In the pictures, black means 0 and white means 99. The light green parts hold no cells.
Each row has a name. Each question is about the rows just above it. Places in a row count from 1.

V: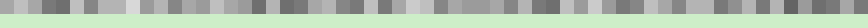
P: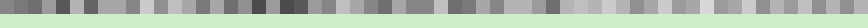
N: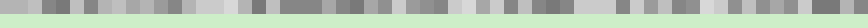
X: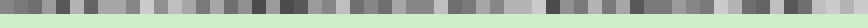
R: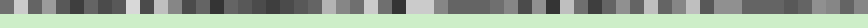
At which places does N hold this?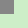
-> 4 7 13 21 22 23 25 32 37 39 41 45 49 62
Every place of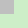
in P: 13 25 32 42 58
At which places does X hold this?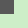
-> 5 22 46 57

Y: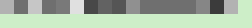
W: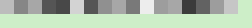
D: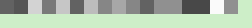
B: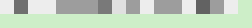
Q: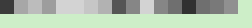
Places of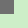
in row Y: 2 4 11 12 13 14
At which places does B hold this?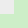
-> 1 3 4 11 14 17
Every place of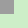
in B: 5 6 7 10 12 13 16
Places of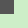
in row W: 4 7
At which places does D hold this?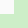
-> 16

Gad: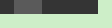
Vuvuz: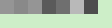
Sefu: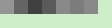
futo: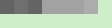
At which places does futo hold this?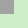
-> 4 5 6
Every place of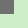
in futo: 2
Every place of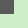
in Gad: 2 3
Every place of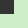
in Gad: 1 4 5 6 7

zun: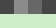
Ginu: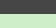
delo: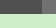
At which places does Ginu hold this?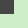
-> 1 2 3 4
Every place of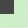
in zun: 1 4
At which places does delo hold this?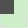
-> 1 2 3
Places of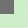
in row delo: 4
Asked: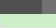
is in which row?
delo
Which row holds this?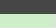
Ginu

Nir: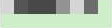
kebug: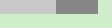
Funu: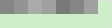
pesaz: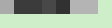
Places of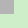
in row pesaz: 6 7
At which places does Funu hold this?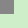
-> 1 6
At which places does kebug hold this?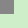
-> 5 6 7
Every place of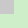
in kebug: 1 2 3 4
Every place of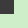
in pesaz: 2 3
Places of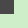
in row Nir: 3 4

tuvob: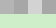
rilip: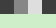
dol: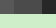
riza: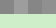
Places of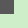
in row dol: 1
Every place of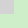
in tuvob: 3
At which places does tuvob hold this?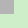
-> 1
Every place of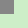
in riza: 1 3
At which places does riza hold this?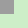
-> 2
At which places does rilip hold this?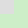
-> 3

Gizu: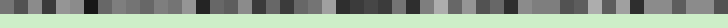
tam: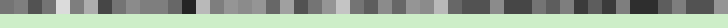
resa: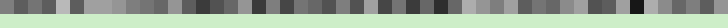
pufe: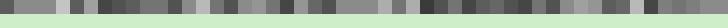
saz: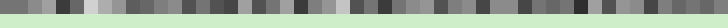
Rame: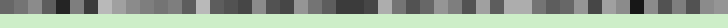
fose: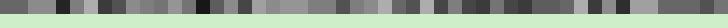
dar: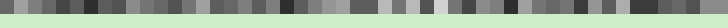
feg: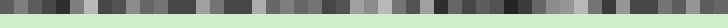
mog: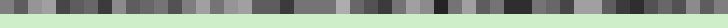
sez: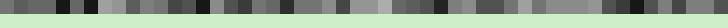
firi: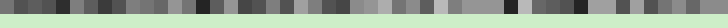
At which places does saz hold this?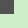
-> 14 16 19 26 32 44
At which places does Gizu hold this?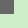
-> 8 11 16 20 22 33 36
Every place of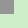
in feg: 41 45 50
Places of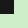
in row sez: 5 7 15 46

